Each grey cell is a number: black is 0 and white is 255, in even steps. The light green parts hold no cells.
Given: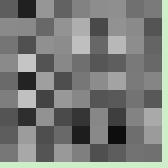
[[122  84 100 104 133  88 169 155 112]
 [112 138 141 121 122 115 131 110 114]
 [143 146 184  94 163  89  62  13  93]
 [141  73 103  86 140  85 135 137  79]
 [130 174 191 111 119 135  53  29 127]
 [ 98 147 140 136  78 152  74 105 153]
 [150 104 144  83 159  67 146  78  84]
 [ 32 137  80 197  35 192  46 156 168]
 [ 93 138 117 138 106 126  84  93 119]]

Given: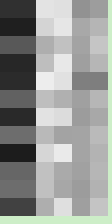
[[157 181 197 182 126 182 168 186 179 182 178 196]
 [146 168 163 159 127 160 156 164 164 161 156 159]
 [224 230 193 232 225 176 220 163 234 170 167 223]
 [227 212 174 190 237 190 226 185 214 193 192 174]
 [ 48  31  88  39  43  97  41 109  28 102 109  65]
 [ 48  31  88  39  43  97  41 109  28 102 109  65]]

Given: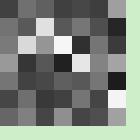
[[159  38  59 164  28 244 161]
 [ 62  79 117 131 118  69  79]
 [ 71 118  48 230  88 117  69]
 [ 64  88 246  33  95  65 143]
 [ 96 224 149  87  72  57  69]
 [112  89 217  54  66 111 128]
 [ 65 115 122 153 117  70 102]]

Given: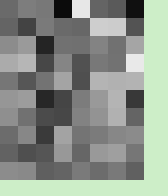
[[ 16  83 165 233 179  56 100 139 118  96]
 [ 90 204 113 114 177 180 177 135 159 121]
 [100 206 131 120 180 153 147 123 153 108]
 [231 103 112  81  79 124 130 116 102 122]
 [ 11 106 113 133 164  69  71 163 152 100]
 [120 122  36  71 115  39  75  58  85  95]
 [125  67 154 182  86 156 113 135  79 137]
 [106 100 140 171 118 150 143 108  98 140]]

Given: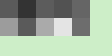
[[101 109]
 [ 82 228]
 [ 92 170]
 [ 51  90]
 [ 90 156]]

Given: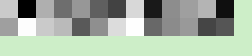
[[ 15  85]
 [180  69]
 [159 153]
 [141 139]
 [ 25 104]
 [216 254]
 [ 66 220]
 [ 95 143]
 [151  89]
 [110 186]
 [175 202]
 [  0 253]
 [202 159]]
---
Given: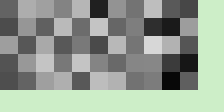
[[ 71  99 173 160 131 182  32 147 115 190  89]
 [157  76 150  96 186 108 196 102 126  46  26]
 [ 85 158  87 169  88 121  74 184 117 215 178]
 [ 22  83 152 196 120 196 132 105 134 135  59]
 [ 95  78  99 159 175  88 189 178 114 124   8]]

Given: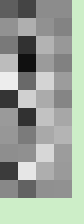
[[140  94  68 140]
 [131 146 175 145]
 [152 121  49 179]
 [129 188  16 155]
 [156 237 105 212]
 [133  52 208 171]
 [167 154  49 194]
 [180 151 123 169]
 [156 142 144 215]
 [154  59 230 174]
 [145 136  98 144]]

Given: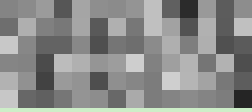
[[141 132 139 155  86 165 142 139 148 192  96  43 153  92]
 [192 110 175 128 120 166  89 176 119 192 162  82 177  91]
 [ 91 200 135  99  99 136  79 117 110 139 175 126 175  80]
 [ 78 133 131  75 188 176 149 157 206 129 159 180 117 178]
 [ 93 178 145  66 154 147  78 143 134 124 207 181 163 120]
 [ 37 199 103  96 118 148 141 104 170 124 132 139 132 125]]

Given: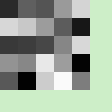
[[212  42  95  84 154]
 [ 23 215 200 156  92]
 [216  57  61  71 134]
 [  4 147 135 232 157]
 [125  88   2 204 250]]

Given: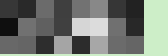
[[ 34  55  41 107  63 114 136  54]
 [ 40  15 113  96  64 214 220 112]
 [101 104 101  45 165  44 167 107]]

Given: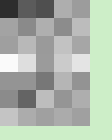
[[156  45  91  79 174]
 [188 163 138 175 140]
 [166 159 184 154 194]
 [228 250 222 155 203]
 [147 148 148 119 181]
 [174 139 100 189 149]
 [160 196 172 160 171]]

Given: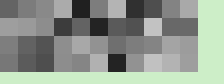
[[169 100 124 137 171  32 125 180  48  78 131]
 [105 158 154 141  60  99  35  90  81 194 104]
 [156 126  98  83 142 168 146 111 125 132 164]
 [158 119  91  78 141 133 177  35 146 193 179]]

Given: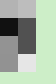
[[189 179]
 [ 81  17]
 [ 81 147]
 [230 146]]

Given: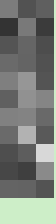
[[ 95 124  82]
 [ 59  51 121]
 [ 77  84 101]
 [ 81 106 100]
 [ 84 127 150]
 [133  96 145]
 [105 129 131]
 [ 89 106 178]
 [216  78  93]
 [138  71  63]
 [ 83 100  99]]
